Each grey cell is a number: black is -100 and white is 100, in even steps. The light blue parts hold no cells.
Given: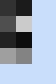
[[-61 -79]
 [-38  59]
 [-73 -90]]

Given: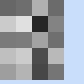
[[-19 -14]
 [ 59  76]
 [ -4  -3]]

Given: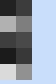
[[-73 -53]
 [ 39  -1]
 [-51 -43]]

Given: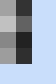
[[ 27 -60]
 [ 51 -23]
 [  6 -73]]

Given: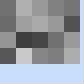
[[-11  38]
 [-16  25]
 [ 17 -51]]

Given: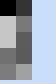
[[-100  -59]
 [  55   -5]
 [  55  -28]]

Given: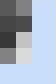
[[-30   1]
 [-45 -41]
 [-56  53]]

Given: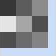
[[-57 -28]
 [ 79  30]
 [-39 -16]]

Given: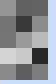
[[ 17 -24]
 [ -9 -55]
 [ -8  21]]
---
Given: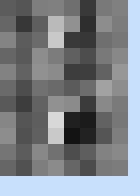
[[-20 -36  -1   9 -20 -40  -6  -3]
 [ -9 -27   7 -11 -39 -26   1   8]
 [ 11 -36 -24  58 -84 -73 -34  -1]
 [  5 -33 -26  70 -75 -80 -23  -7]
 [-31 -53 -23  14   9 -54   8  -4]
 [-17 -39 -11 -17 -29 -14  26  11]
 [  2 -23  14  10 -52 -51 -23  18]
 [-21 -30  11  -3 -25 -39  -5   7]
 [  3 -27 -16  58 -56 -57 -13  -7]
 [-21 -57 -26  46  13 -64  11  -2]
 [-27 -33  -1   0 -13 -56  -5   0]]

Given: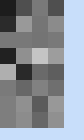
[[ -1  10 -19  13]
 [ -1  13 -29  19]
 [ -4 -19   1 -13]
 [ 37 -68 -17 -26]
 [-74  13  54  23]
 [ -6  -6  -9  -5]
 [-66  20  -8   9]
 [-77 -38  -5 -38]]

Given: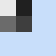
[[-16 -51]
 [ 83 -75]]

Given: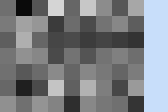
[[ 13 -12  16   3 -64   7  -7 -12 -59]
 [-19 -76 -41  54 -25  40  -1 -44  21]
 [-12 -31 -16   8 -21   6  -6 -21  -3]
 [ -9  14   6 -42 -10 -34 -10   0 -14]
 [-26  37 -20 -45 -41 -53 -47 -53 -60]
 [ -4  27  18 -54 -15 -41 -10   6 -27]
 [-13 -92 -33  67 -20  56  10 -32  31]]

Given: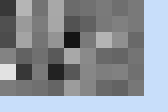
[[ -3  -8 -12 -21  22   5 -18 -22  -7]
 [ 77 -57  -4 -73 -32   6  -1   1 -12]
 [  3 -23 -12 -30  32   8 -18 -21  -9]
 [-40  29  -8  16 -84  -4  41  13 -18]
 [-37  21  -3  31 -36 -24  -5   0  -5]
 [-56  42 -10  32 -16 -11  -4 -13  -5]]

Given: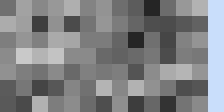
[[-30 -42  39  -2  10 -16 -39  12 -52 -19 -60  -9   8]
 [-29  -7 -46 -32   4 -11  41   6  40  14  -7 -39 -33]
 [ 14  -1 -10   8 -18   0  -6  -1 -34  10  34  42  17]
 [  9  58  41  53   8   8 -18 -23 -17  -7 -40  -2  -6]
 [ -1  17   0  33  30  -3  -3 -21 -71 -12 -45   2  16]
 [ 35  25 -51  14 -41  -9  18  -3 -21 -39 -40 -32 -23]
 [-12  27   7  19  37   3  15 -14 -28 -71 -15  19  40]]

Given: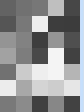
[[ -5   9 -50   6 -48]
 [ 85  32  66  61  80]
 [-11  59  87  91  42]
 [ 27  -2 -43  91 -49]
 [ 16   2 -51  16 -38]
 [-33  -6  87 -52 -53]
 [-22 -11  -7  50 -44]]
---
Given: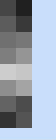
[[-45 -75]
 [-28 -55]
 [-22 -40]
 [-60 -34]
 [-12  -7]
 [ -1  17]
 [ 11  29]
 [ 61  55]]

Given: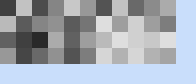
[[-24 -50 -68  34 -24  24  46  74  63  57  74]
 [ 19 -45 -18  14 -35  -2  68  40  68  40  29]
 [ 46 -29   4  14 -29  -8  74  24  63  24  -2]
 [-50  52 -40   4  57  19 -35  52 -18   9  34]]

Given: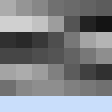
[[-62 -68 -56 -39  -6  29  41]
 [-45 -45 -39 -34 -22  -6  11]
 [-12   6  11  11   0  -6 -12]
 [ 35  17   6 -12 -17 -22 -28]
 [ 29  35  23   0 -28 -50 -62]
 [ 63  63  52  23 -34 -73 -84]]

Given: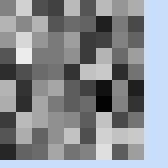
[[ 36 -65  30  -4 -27 -16 -98   2 -60]
 [ 41 -60  13  30 -27 -49 -87   7 -76]
 [-65 -38 -16 -10 -60  52  58 -65 -10]
 [-70 -22 -16  30 -10   2  75 -27  24]
 [ 41   7  41 -33 -16 -22 -76  -4 -43]
 [-33  36 -22  13  52 -38  64  52  58]
 [-54  46  30  13   7 -27  52 -43 -10]
 [  2  64 -38 -49  46 -33  46  18  36]
 [ 18  69  18  -4  24 -54 -49   2 -22]
 [-33  85  -4  -4  13 -54  41 -16  24]]

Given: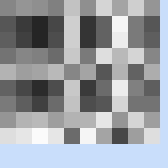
[[-33 -55 -72 -44  62 -60 -22  92  -5 -33]
 [-27 -49 -72 -39  62 -60 -22  86  -5 -27]
 [-22 -44 -66 -39  57 -55 -16  86   1 -27]
 [ -5 -27 -49 -16  51 -39 -33  68 -10 -10]
 [-10   6   1 -16  57  -5  74  46  68   6]
 [  6  17  12   1  51  12  68  29  62  17]
 [ 40  23  29  46   6  29 -33  40 -22  35]
 [ 17  40  46  23  40  40  80  17  68  23]
 [ 74  80  97  80 -16  92  29 -44  23  74]]

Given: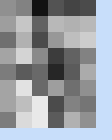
[[ -3 -29 -18 -70 -29  34]
 [ 13   2 -86 -35 -47 -41]
 [-13  39 -41  19  49  61]
 [ 29  49  83 -41   2  -8]
 [ 24  55 -23  44  39  44]
 [ 29  66   8 -53 -23   2]
 [ -3  71  83 -29  39  13]
 [ 29  77 -18  24 -13  13]]

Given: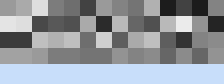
[[-54 -54  50  39  50 -14  62 -26  33  50 -26 -60   3   9]
 [ 27  27  21  -3  -3  -9  -9  15   3   9 -20   9 -20  15]
 [ 21  33  74  -3 -14 -48  21   3  -9  39 -78 -48 -78   3]
 [ 79  74 -43 -31 -37  33 -66  45 -20 -37  45  84  15 -72]]
